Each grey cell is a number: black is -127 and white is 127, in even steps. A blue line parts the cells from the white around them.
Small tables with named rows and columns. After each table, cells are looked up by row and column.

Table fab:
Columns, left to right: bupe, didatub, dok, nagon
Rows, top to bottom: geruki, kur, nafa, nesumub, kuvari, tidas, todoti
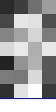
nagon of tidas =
-40
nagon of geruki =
29
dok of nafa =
86
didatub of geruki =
-65
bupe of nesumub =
87
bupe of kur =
-56
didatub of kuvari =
19
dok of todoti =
124
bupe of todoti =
-79
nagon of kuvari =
-40
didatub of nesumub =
105

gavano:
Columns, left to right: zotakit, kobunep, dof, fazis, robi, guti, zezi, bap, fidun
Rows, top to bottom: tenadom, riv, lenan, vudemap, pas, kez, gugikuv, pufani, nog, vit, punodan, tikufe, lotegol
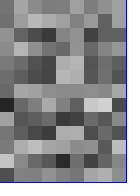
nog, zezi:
-21
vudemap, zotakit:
11
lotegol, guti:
-8
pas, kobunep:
-20
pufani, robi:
0
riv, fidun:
31
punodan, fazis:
37
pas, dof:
-46
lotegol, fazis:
18
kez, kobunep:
-33
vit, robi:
45
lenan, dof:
-52
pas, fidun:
-33
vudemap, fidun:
22
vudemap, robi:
-23
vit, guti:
46
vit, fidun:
-45
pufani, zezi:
72
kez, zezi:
-41
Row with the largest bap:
pufani

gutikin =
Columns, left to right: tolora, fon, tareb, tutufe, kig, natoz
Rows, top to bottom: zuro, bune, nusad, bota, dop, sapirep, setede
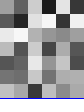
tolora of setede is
65
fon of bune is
-90
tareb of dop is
104
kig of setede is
11
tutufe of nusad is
22
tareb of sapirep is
72

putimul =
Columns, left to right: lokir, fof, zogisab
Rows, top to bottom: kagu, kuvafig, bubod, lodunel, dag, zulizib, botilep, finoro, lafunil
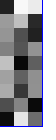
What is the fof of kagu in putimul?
120
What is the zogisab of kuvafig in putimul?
-86
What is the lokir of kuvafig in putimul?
27
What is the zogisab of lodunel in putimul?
19
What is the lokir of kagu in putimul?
-94
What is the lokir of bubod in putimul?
21
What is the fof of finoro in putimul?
4
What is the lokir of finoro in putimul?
-49
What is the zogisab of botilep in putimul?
17
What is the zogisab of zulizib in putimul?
16
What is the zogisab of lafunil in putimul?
-18

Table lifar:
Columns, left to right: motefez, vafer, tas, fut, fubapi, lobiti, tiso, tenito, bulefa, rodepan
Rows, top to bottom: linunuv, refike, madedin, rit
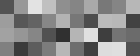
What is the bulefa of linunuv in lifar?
5
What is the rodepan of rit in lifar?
-46
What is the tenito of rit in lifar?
93
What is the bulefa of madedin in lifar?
-11
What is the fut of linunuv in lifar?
64
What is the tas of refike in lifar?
-28
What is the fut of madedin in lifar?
-46
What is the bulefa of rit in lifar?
95
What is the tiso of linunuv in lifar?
41
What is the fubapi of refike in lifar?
51
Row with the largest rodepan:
linunuv

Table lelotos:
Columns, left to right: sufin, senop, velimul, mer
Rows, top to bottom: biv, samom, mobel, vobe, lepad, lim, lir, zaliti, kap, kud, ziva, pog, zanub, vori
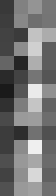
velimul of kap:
29
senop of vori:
25
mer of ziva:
-27
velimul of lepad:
46
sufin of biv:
-70
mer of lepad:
-34
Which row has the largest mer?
mobel

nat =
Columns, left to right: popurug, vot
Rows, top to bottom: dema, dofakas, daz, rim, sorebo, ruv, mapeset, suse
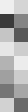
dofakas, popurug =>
-69
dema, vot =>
85
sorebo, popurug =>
51
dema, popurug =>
111
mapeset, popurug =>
-10
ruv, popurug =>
32
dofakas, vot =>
4
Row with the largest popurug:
dema

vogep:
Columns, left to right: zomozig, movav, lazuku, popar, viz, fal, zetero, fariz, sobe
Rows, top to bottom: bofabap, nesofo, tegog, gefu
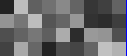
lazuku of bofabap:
-31
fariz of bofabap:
-63
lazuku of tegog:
-8
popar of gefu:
-92
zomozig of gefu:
-61
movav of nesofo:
-9
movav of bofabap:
61
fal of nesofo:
23
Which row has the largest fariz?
gefu

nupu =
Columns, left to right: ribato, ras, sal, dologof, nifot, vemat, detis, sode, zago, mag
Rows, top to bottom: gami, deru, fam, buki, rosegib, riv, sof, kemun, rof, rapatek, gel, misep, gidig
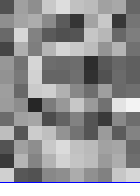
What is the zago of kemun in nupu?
99
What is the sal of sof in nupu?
74
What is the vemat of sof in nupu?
8
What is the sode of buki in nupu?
20
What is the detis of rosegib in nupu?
-82
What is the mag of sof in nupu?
-16
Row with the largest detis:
fam

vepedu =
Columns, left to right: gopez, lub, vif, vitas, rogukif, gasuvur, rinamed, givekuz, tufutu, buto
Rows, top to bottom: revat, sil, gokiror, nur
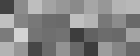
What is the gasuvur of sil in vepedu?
64
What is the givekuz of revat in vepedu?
23
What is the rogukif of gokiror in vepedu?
-13
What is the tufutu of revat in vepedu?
52
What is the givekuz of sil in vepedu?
-7
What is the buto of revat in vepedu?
56
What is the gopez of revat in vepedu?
-61
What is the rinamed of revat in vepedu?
38
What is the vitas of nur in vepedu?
-20
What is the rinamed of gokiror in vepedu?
-29
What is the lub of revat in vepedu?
12
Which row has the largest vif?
revat

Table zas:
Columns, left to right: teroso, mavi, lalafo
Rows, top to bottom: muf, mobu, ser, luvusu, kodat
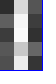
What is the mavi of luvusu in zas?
72
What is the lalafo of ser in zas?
-78
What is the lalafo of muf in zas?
-42
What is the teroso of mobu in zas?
-32
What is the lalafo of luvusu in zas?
-25
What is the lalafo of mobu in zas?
-66
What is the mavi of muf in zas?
89
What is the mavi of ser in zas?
122
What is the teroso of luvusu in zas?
-40
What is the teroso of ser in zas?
-67
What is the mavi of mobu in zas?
117

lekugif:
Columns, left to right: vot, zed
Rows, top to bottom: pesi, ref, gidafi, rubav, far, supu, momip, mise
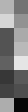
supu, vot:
-72
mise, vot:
45
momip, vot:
-61
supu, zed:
-38
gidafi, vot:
-44
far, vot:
-30
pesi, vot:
52
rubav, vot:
-44
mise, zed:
-120
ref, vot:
86
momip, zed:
-49
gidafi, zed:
42
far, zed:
101
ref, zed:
18
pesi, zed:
-12
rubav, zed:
57

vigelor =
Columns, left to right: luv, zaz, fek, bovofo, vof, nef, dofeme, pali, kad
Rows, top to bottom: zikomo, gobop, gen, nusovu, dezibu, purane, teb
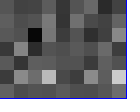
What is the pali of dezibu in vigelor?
-32
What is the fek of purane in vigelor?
-18
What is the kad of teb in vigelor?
-18
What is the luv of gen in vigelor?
-39
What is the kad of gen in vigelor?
8
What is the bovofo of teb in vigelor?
-46
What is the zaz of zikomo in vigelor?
-61
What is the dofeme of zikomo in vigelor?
-23
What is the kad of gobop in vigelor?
-28
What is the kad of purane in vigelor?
76
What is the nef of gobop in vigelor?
-15
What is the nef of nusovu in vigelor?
-38
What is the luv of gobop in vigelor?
-33
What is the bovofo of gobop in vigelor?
-6
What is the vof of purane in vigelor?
-54
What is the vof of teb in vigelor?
-36
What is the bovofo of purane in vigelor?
58
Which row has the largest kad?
purane

